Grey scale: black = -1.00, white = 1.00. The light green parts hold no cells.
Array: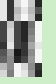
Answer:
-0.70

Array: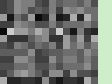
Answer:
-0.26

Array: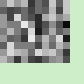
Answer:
-0.37

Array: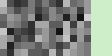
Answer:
-0.05

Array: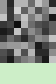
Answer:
0.53

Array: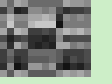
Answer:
0.09

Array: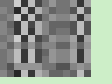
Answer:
-0.34

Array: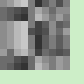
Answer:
0.10

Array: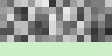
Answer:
-0.01
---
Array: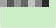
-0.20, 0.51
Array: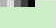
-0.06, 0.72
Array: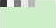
-0.01, 0.93
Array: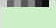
-0.31, 0.60
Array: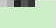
-0.70, 0.57
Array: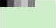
0.20, 0.53
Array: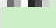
0.96, 0.96
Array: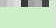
-0.56, 0.73
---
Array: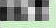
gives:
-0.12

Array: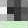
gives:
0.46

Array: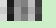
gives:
0.71

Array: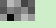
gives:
-0.23

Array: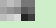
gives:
0.38

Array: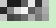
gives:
0.57

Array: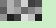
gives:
-0.07
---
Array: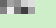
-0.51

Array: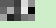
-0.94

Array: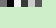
-0.92

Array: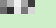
-0.63

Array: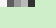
-0.61

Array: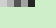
-0.71
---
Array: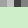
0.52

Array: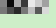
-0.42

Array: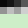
0.49

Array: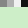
0.39

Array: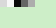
0.94

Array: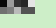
-0.01
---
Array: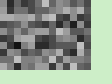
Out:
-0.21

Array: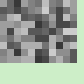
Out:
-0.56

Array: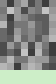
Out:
0.06

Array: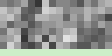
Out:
0.05

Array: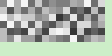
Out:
0.35

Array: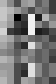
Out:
-0.40

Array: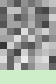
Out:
-0.33
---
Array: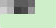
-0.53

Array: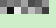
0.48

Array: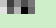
0.43

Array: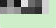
-0.51

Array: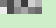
0.30

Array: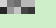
0.54

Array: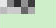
0.59
